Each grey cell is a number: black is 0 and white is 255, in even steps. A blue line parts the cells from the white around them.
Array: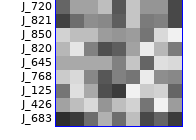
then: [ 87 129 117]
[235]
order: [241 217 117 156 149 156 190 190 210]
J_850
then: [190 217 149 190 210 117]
[241]
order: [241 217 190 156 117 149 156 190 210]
J_850
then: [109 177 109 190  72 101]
[59]

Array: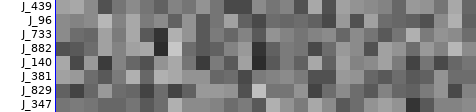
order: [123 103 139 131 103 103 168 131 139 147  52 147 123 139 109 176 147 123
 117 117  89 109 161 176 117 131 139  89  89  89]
J_733
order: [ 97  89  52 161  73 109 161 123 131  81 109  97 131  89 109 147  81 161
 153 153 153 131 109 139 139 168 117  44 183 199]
J_882

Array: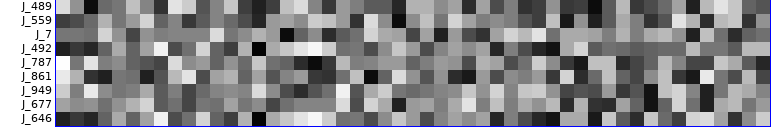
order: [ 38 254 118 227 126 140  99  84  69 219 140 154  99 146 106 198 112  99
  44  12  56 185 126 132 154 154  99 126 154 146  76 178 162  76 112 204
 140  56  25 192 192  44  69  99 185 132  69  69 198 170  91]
J_787
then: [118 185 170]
[132]
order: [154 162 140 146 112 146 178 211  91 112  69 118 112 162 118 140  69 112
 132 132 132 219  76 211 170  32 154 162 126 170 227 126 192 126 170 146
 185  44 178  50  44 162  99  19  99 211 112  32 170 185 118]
J_677
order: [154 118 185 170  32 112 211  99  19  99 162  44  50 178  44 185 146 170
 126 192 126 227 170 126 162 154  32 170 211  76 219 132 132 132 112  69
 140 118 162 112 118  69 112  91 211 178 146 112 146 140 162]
J_677

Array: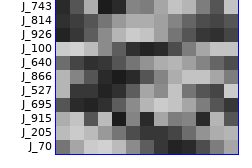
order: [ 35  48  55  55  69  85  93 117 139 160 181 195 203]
J_926
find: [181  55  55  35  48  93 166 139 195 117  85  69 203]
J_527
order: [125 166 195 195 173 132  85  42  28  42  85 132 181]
J_866
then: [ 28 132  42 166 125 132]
[42]
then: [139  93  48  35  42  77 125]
[166]
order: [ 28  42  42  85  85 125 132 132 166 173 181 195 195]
J_866

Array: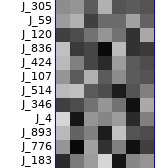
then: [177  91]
[141]
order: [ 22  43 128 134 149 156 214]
J_4
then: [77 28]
[84]
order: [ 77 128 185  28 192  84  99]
J_893
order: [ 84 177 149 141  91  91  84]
J_305
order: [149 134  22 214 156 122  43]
J_183
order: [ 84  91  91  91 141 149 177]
J_107

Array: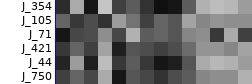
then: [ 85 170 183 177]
[156]
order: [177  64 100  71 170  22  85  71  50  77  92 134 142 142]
J_750

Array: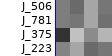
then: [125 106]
[166]
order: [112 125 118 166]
J_781
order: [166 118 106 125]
J_506
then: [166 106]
[118]
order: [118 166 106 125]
J_506
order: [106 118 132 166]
J_223
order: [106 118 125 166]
J_506

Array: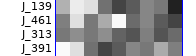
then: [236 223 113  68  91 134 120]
[33]
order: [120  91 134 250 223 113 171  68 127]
J_391
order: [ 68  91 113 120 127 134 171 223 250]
J_391
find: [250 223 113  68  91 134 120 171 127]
J_391

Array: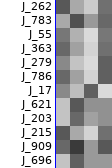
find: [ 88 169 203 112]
J_262
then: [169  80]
[153]
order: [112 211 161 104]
J_363
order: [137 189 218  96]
J_17
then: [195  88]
[145]
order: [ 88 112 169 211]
J_215

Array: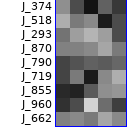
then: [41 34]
[91]
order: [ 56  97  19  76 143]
J_374
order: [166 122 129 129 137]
J_870
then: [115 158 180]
[158]
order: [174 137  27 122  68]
J_719
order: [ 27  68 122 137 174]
J_719

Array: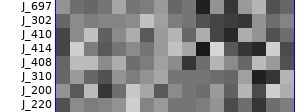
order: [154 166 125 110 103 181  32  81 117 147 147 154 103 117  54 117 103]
J_697
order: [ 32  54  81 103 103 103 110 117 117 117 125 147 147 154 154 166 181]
J_697

